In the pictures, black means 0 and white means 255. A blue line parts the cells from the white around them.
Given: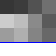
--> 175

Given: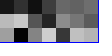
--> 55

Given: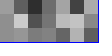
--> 101

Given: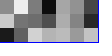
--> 187

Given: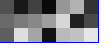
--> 186

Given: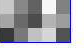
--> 193
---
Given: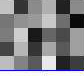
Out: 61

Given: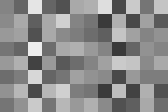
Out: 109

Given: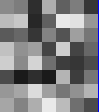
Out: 75

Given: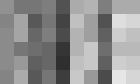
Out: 214

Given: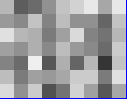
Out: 167

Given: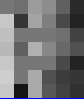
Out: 48

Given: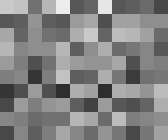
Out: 161
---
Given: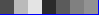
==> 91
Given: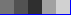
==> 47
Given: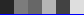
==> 181
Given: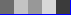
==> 152
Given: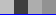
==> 62
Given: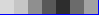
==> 45
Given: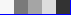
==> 165
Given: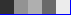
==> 175
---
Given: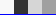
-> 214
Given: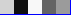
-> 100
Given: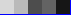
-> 99
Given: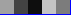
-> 196
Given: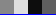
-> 13
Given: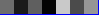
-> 75
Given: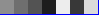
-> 56
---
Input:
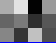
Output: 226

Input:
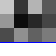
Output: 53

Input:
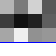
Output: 122

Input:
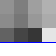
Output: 126

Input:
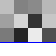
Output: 130

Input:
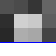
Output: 75
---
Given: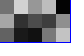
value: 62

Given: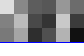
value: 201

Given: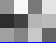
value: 181

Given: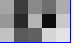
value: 13

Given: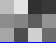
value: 93

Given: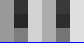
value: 45

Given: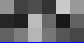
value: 24

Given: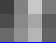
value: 166

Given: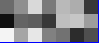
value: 198
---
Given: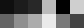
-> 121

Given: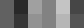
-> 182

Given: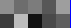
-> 74

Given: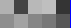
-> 120

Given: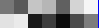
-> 74

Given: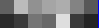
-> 58

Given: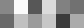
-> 59

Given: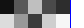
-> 206
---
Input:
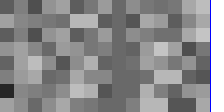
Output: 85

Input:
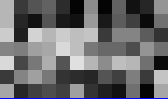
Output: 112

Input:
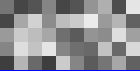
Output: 117

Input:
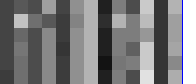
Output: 225

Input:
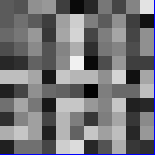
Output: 174

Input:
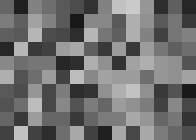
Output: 124

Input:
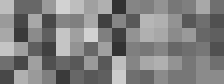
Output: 119

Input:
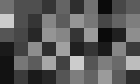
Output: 155

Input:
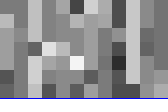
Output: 77
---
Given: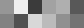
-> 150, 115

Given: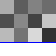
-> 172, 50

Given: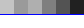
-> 196, 33

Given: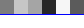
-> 124, 91

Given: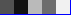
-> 82, 241

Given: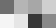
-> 110, 137

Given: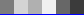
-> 124, 59
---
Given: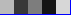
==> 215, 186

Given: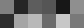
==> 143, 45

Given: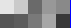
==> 137, 85

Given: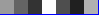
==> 177, 155

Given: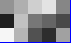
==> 134, 246

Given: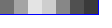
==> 58, 113

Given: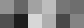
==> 110, 80

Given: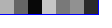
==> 42, 178

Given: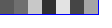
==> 165, 90

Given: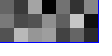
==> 135, 82
